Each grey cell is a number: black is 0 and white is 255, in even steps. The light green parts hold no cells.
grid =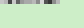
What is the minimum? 56
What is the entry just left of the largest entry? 140

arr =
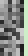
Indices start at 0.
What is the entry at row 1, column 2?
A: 102
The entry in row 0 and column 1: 175
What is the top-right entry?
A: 31
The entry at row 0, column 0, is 189
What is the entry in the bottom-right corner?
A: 43
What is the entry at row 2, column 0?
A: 159
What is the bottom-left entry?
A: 75
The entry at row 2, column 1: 159
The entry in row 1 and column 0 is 175

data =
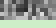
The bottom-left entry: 96
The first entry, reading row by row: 82
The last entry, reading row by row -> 148
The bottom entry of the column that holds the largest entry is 177
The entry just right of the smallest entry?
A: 177
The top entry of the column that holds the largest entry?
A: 109
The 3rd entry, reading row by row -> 135
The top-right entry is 135
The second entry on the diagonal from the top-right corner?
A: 121
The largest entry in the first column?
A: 193
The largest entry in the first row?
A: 193
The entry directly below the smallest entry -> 206
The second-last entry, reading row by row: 109
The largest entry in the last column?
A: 177
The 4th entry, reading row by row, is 70
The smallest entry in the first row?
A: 55
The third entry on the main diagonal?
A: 96

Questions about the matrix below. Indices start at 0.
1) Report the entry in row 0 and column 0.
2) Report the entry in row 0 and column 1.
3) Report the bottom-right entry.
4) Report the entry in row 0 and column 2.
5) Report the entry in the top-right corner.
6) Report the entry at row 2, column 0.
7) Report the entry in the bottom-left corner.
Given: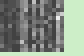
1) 79
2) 66
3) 79
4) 79
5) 122
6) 94
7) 79

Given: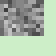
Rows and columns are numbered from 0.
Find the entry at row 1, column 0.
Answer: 150
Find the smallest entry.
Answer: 61
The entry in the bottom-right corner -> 121
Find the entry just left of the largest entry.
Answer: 134
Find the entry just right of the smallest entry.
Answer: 164
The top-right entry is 92
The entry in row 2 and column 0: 150
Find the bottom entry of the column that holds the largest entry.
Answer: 150
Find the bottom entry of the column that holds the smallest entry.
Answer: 150
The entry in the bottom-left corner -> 106
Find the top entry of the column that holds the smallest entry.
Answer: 106
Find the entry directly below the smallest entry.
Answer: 178
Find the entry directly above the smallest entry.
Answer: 192
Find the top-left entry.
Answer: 106
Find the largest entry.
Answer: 206
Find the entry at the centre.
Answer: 121
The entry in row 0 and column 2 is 77
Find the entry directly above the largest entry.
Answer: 121
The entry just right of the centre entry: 77
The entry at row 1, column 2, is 92
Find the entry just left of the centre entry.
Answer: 134

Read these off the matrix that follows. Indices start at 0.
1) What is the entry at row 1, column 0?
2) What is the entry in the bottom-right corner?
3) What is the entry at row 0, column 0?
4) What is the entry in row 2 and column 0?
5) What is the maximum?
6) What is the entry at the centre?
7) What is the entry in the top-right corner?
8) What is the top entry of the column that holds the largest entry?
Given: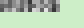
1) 99
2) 140
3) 140
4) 85
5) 226
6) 85
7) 184
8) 184

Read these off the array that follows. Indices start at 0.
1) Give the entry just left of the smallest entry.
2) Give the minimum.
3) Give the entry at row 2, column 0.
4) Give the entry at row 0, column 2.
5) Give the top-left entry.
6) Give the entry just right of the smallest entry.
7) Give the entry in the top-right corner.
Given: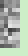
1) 171
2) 62
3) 120
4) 135
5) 104
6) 78
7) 147
